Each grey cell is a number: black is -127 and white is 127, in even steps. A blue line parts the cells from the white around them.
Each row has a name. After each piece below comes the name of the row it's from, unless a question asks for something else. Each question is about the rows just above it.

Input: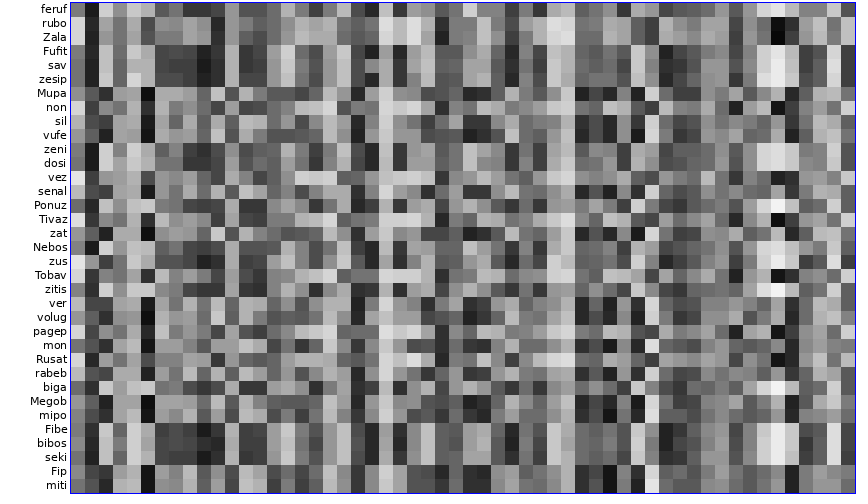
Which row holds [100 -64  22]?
vez
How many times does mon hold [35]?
1
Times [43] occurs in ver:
4

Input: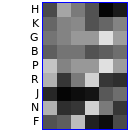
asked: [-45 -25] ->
K
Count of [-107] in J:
1
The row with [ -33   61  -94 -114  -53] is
F
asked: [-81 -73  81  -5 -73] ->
N
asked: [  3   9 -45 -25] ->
K

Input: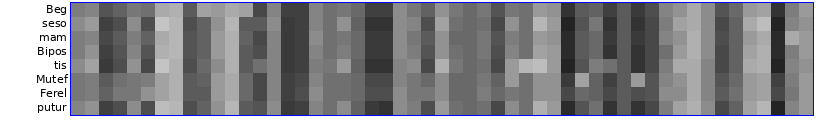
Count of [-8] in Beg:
6
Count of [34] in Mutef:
3
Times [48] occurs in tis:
4

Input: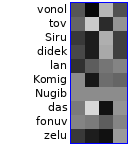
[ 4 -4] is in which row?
fonuv
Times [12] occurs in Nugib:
4
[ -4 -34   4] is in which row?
fonuv
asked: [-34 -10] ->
lan
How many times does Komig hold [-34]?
0
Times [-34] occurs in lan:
1
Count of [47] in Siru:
1

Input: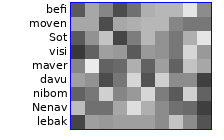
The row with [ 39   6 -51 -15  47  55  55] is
befi
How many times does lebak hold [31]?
4
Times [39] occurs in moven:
3
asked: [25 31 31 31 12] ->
lebak
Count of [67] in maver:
1

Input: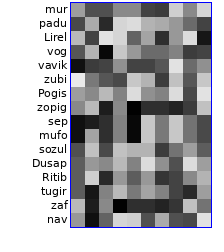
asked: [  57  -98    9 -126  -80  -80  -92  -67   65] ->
zopig
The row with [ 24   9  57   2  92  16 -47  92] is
Dusap
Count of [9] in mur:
3
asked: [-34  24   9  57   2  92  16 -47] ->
Dusap
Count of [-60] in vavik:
3
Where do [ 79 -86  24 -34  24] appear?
Ritib
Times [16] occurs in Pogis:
1

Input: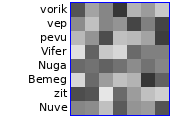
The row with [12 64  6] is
vep
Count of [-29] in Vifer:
1
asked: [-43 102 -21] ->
zit
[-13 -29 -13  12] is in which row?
Nuga
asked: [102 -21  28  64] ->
zit
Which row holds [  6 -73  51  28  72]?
vorik
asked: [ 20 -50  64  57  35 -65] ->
pevu

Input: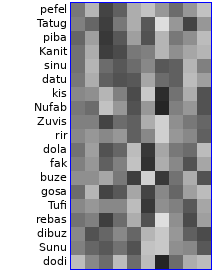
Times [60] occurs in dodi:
4
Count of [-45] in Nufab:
2
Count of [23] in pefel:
2
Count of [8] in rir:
4
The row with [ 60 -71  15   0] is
Tufi

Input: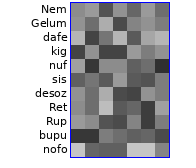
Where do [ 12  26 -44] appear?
Nem
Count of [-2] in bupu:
1
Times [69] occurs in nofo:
3
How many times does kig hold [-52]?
0
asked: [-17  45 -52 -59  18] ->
desoz

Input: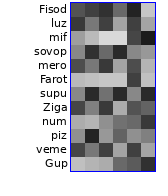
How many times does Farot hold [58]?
1
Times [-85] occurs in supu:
3

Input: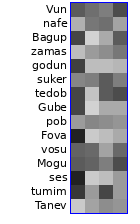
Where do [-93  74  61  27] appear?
ses
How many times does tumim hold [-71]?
1
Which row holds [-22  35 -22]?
vosu
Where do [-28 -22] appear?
vosu
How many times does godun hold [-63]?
1
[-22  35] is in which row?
vosu

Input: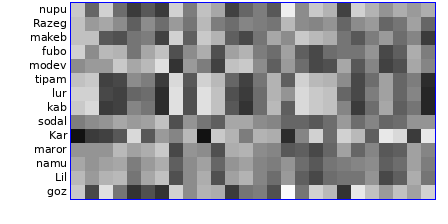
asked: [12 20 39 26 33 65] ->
sodal
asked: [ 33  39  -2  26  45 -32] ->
namu
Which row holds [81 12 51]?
goz
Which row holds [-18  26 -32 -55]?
Lil
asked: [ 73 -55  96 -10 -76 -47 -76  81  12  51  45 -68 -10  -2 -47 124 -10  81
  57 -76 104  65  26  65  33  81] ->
goz

